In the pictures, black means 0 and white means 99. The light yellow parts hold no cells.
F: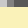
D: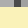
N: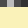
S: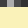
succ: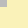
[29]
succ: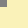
[34]
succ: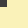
[67]

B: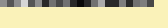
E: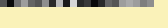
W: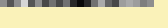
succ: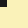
[83]
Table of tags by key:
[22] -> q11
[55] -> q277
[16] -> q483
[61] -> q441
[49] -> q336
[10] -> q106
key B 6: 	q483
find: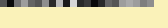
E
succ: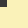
[4]
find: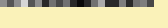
B
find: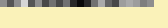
W

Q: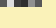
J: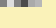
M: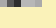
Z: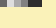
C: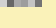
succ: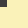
[18]
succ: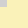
[40]
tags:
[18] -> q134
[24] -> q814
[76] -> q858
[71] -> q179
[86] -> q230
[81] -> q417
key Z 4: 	q134
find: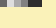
Z
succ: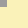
[76]
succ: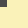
[66]
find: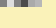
J

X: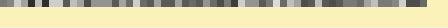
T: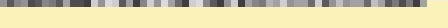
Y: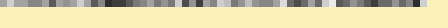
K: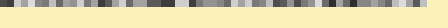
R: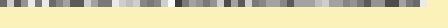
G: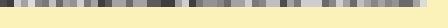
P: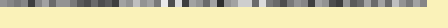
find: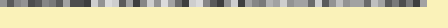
T
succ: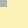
[63]
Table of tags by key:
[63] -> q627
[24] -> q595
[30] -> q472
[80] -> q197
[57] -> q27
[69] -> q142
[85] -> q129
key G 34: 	q627
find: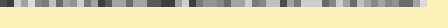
G

